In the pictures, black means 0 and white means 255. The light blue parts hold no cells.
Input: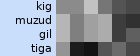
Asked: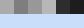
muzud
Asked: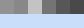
kig

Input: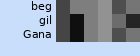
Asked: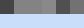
beg
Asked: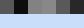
gil
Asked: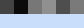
Gana

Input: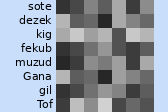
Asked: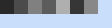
sote
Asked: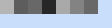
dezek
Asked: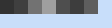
fekub
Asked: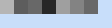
Gana
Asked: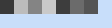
Tof

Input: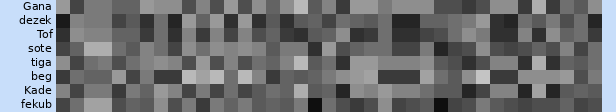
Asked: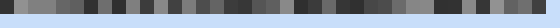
Tof
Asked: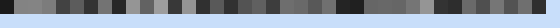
dezek

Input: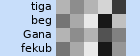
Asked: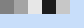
beg
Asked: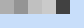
tiga

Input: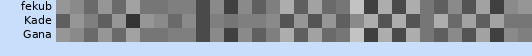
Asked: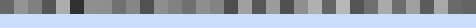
Kade
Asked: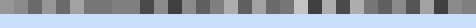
Gana

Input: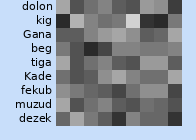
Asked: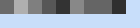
dezek
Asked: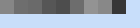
fekub

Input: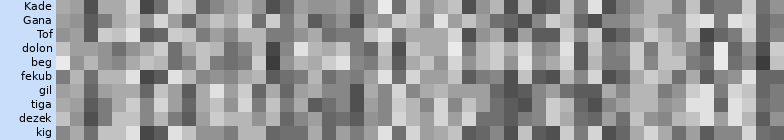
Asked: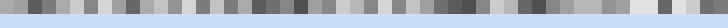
tiga
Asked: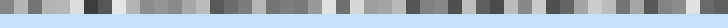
fekub
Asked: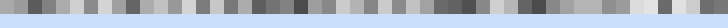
tiga
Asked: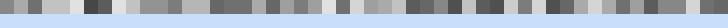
kig

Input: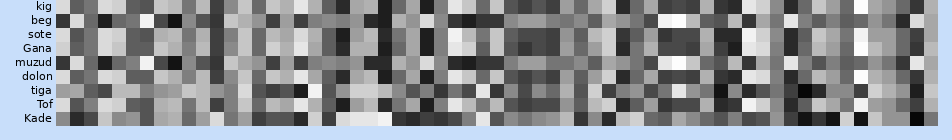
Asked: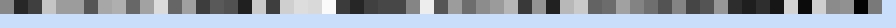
Kade
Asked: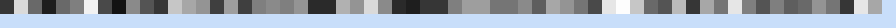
muzud

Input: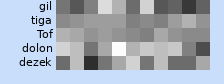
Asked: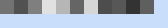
gil
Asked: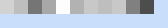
dolon
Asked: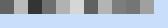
dezek

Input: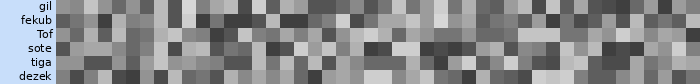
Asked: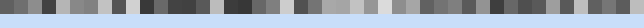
fekub
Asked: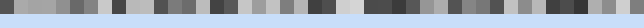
sote
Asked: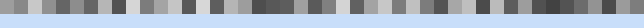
gil
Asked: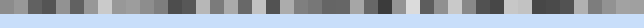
tiga

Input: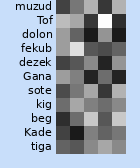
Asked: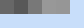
tiga
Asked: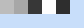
Tof

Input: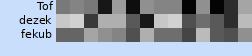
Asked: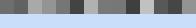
fekub
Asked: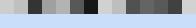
dezek

